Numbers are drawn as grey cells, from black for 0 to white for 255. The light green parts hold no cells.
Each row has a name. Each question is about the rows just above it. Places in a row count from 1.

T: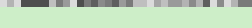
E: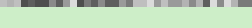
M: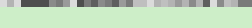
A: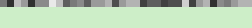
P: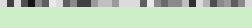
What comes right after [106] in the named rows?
[138]
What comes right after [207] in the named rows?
[64]
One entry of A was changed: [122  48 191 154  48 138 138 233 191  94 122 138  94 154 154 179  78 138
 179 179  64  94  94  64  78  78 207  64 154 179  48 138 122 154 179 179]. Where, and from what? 18, [154]
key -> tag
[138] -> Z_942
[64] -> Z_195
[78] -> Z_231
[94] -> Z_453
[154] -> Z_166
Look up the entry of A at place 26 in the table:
Z_231
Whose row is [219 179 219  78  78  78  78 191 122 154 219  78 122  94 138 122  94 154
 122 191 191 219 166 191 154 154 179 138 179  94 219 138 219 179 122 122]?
T
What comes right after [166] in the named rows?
[191]

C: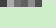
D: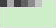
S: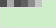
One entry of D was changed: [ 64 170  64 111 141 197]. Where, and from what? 4, [96]
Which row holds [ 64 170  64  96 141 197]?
D
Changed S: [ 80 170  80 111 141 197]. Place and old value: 4, [96]
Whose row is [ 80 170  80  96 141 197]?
S

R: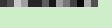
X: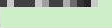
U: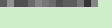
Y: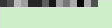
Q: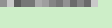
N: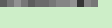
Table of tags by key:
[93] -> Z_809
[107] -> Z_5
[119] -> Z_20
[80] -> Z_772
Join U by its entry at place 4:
Z_772
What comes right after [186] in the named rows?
[159]
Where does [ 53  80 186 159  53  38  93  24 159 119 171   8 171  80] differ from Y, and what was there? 5, [38]
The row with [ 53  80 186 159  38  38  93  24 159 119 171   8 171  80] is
Y
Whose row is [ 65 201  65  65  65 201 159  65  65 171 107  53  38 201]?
X

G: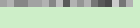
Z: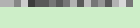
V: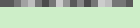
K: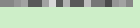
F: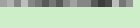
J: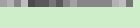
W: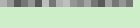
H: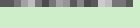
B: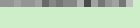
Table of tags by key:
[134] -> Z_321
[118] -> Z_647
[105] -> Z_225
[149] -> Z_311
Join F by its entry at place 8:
Z_647
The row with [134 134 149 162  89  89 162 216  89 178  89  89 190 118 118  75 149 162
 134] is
K
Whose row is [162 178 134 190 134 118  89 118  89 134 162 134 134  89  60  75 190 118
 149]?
F
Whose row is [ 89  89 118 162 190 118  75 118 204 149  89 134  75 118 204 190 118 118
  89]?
V
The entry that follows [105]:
[134]

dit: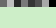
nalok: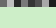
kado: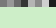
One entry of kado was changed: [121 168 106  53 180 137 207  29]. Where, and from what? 2, [152]
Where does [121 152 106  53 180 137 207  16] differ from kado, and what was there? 8, [29]

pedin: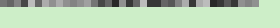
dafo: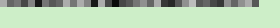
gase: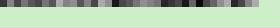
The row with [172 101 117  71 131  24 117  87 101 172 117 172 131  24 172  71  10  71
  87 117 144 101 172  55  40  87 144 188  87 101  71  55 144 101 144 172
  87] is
dafo
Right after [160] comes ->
[117]
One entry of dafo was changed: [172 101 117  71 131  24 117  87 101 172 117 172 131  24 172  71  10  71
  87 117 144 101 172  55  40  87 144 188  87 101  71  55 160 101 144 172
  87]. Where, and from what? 33, [144]

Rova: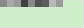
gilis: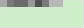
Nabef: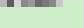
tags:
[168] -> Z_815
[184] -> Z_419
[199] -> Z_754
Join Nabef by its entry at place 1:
Z_419
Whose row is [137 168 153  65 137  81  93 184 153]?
Rova
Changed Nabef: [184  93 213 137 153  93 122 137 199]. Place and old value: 6, [107]

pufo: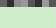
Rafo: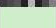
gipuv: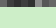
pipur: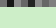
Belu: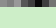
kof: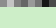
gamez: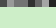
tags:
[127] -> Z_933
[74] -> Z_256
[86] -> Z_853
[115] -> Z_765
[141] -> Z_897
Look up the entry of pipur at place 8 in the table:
Z_933
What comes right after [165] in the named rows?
[35]
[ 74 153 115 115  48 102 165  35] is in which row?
gamez
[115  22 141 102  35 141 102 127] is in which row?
pipur
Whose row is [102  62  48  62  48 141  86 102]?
gipuv

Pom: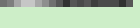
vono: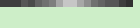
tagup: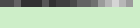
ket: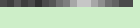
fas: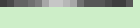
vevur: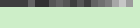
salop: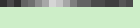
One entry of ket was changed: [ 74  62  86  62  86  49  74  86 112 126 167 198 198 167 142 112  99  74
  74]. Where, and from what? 5, [74]
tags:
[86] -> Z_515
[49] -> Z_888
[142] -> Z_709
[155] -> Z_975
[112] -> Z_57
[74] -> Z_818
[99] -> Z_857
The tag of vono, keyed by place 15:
Z_857
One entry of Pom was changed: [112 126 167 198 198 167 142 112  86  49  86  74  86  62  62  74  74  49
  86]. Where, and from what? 15, [74]
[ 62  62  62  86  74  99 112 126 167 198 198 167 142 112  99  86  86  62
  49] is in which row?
vono
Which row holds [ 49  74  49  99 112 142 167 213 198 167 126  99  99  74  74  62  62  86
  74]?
salop
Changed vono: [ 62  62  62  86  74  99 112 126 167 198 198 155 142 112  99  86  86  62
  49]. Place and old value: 12, [167]
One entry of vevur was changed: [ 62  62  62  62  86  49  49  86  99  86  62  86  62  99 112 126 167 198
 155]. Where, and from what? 5, [99]

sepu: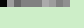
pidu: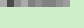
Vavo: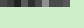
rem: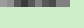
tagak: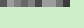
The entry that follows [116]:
[59]
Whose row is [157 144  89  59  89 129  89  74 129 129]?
rem
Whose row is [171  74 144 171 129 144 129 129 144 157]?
pidu
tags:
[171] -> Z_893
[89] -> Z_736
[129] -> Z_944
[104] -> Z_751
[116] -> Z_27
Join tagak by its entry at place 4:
Z_751
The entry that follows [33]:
[89]
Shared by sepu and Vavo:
[144]

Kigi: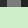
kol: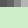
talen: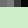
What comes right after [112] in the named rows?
[124]
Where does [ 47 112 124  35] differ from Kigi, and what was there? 2, [124]

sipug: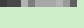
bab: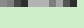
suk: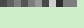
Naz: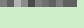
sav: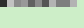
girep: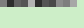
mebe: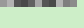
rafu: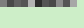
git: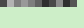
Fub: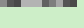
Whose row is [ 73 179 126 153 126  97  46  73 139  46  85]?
git
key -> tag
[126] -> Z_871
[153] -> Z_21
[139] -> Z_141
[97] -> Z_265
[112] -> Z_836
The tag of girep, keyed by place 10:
Z_871
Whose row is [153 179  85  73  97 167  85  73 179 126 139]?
mebe
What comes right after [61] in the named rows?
[73]
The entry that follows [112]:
[97]
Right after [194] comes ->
[139]

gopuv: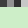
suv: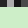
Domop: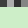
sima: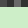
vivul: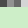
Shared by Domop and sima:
[49]
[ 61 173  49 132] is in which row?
Domop
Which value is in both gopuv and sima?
[49]
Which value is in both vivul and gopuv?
[146]
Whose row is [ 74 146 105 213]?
vivul

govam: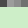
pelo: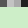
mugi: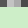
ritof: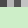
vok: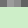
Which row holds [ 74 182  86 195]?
ritof
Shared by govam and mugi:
[74]
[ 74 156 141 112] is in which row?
govam
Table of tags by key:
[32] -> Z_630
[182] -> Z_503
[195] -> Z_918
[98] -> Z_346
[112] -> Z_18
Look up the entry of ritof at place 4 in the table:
Z_918
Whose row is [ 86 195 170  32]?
pelo

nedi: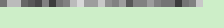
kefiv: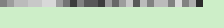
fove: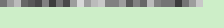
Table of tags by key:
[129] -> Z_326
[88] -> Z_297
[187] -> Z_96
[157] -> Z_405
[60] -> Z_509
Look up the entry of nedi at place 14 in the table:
Z_405
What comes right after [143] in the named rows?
[129]
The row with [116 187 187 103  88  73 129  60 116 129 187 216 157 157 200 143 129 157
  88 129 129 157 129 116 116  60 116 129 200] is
nedi
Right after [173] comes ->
[44]

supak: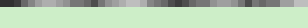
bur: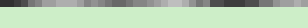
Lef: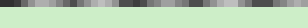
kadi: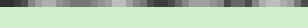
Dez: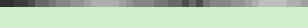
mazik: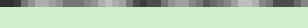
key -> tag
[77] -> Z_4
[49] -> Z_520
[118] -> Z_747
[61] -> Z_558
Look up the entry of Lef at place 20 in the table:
Z_558
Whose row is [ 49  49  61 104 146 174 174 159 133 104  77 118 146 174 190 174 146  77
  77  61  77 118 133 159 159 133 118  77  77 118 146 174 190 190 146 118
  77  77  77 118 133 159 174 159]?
Lef
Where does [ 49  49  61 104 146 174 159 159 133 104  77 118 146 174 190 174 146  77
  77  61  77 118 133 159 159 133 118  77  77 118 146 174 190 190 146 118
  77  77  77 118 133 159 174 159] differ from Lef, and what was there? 7, [174]
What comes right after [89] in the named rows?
[104]
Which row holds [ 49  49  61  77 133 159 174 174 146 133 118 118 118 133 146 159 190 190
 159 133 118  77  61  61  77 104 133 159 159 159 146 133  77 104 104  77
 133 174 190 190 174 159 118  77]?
kadi

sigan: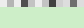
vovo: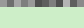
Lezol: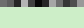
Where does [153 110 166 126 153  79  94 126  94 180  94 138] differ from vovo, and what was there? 9, [79]
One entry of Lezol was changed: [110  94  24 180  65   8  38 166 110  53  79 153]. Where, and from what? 3, [38]
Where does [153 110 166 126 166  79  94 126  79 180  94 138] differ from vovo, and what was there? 5, [153]
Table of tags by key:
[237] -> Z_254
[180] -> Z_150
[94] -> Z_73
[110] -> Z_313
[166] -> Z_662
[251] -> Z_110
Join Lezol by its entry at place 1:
Z_313
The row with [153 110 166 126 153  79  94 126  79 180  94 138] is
vovo

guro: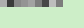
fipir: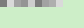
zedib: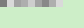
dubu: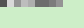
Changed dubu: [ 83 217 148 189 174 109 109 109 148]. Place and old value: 8, [124]
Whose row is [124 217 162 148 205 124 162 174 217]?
fipir
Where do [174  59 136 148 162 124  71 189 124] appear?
guro
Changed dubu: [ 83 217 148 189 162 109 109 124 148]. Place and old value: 5, [174]

